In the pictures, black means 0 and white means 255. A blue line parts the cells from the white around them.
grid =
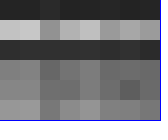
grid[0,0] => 36
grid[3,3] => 115
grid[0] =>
[36, 36, 42, 35, 36, 38, 35, 37]
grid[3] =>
[127, 130, 103, 115, 124, 106, 108, 105]
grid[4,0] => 134
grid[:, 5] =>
[38, 154, 46, 106, 109, 128]
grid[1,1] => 199
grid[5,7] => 119
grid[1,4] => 191
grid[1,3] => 178
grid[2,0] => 46

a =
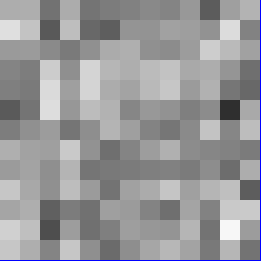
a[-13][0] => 173
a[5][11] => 47
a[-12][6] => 148
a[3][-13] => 132
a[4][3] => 159
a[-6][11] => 130
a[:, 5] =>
[124, 94, 171, 182, 172, 178, 180, 111, 121, 115, 159, 127, 107]
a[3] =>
[132, 125, 204, 143, 212, 182, 174, 187, 194, 169, 173, 149, 111]
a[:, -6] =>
[137, 147, 144, 187, 185, 152, 131, 157, 127, 171, 131, 151, 166]
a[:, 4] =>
[116, 104, 144, 212, 212, 188, 142, 146, 117, 155, 113, 112, 143]
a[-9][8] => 198
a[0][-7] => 129
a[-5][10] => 141
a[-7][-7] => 159
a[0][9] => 152
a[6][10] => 195
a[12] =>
[198, 174, 132, 198, 143, 107, 142, 166, 183, 163, 121, 182, 115]
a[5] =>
[90, 116, 221, 151, 188, 178, 134, 152, 146, 127, 140, 47, 169]
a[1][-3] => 146
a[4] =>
[127, 122, 218, 159, 212, 172, 163, 185, 198, 155, 177, 118, 104]
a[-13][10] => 92
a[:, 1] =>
[174, 195, 155, 125, 122, 116, 144, 162, 163, 168, 174, 191, 174]
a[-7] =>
[125, 144, 156, 117, 142, 180, 159, 131, 118, 138, 195, 134, 189]
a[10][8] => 111
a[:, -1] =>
[179, 130, 161, 111, 104, 169, 189, 123, 173, 93, 202, 156, 115]
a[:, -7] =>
[129, 148, 175, 174, 163, 134, 159, 132, 123, 161, 155, 158, 142]
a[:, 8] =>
[132, 161, 140, 194, 198, 146, 118, 176, 129, 197, 111, 148, 183]

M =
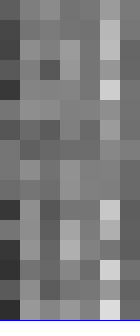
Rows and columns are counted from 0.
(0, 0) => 94
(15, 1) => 152
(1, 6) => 119
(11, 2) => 94
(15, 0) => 46
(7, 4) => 109
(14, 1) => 141
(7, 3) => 109
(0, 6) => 122
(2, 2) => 127
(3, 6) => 103
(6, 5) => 155
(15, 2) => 133
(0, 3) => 115
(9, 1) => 117
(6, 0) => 86
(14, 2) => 92
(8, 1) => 140
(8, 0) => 117
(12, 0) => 55
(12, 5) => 117
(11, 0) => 117
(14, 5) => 151
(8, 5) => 128
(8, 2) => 114
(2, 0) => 68
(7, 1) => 96
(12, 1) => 147

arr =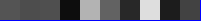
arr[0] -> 84
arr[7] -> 222
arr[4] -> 179

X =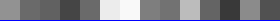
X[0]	146
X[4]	106
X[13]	81
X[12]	139
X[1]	106

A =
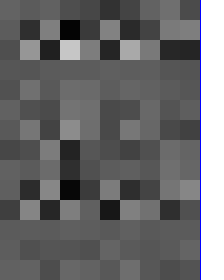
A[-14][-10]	99
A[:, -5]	[50, 130, 37, 95, 93, 74, 73, 77, 92, 124, 23, 89, 100, 88]
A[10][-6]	96
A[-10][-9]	112
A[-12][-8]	32
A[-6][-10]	97
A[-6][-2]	111
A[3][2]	91
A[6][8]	73
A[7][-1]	100
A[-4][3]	126
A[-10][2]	89
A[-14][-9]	91
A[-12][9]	37
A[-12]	[79, 150, 32, 198, 125, 37, 169, 121, 39, 37]
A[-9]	[97, 80, 75, 115, 111, 74, 77, 104, 84, 94]
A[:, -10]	[99, 92, 79, 86, 81, 97, 89, 71, 97, 95, 63, 91, 93, 97]
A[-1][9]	83
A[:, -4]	[68, 42, 169, 93, 101, 77, 119, 66, 95, 46, 128, 96, 90, 110]
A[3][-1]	84
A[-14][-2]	111
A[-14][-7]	78
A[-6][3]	47
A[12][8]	90
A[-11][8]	85
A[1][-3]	67
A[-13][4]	58
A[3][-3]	94
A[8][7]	87
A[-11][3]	92
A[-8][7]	103
